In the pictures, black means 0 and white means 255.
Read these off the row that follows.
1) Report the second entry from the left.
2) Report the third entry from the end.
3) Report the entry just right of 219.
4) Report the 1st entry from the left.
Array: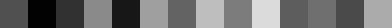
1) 2
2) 111
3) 93
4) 80

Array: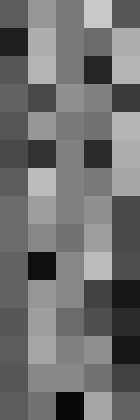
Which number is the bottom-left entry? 92
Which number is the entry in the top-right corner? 86
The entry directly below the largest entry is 107
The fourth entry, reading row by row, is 200
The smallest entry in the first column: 30
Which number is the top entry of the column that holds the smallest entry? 121
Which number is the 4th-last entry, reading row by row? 114
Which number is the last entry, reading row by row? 99
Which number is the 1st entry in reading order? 92
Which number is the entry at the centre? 129
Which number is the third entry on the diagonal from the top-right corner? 121
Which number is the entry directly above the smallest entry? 136
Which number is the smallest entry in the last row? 9
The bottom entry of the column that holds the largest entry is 166
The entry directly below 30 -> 86
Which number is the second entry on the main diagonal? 173
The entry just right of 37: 180
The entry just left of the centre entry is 158
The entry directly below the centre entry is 114
